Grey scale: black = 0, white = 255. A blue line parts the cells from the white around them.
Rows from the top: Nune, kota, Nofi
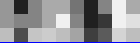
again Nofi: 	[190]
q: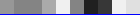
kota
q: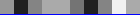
Nune
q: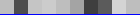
Nofi

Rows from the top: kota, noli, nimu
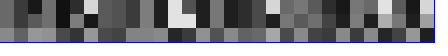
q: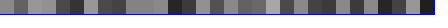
nimu
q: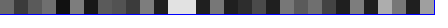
noli

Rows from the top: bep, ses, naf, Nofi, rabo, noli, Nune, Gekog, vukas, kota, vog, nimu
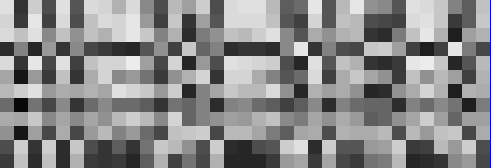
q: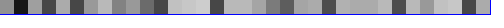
kota
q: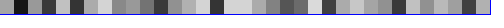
noli
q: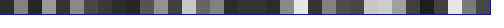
Nofi

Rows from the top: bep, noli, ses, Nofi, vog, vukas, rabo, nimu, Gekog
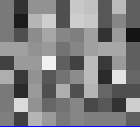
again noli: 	[206]
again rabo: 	[79]
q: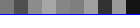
ses
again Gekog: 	[127]
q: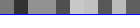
bep
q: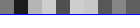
noli

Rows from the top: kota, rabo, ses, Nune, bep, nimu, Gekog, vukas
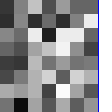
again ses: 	[236]
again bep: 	[115]
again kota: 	[101]
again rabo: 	[46]
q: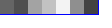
Nune

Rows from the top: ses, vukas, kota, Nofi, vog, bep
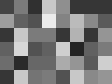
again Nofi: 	[97]
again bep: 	[200]
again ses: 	[54]
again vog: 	[103]
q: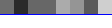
vog
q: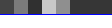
ses
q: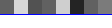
Nofi

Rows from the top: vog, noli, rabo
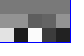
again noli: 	[147]
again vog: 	[121]
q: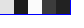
rabo
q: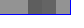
noli

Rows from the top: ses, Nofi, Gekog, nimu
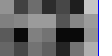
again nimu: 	[115]
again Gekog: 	[9]
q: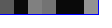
Gekog
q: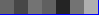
nimu

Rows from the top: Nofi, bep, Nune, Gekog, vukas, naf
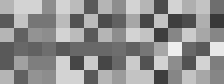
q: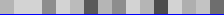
Nofi
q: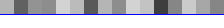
Nune
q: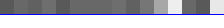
Gekog
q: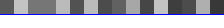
bep

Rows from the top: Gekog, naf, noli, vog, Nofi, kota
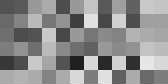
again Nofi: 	[216]
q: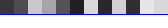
Nofi
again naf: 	[159]
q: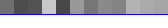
noli
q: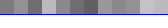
vog

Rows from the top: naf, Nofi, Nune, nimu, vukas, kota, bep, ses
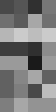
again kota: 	[97]
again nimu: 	[61]
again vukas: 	[154]
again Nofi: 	[112]
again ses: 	[147]

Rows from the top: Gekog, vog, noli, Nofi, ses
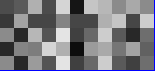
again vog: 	[70]
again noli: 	[40]
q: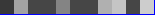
vog

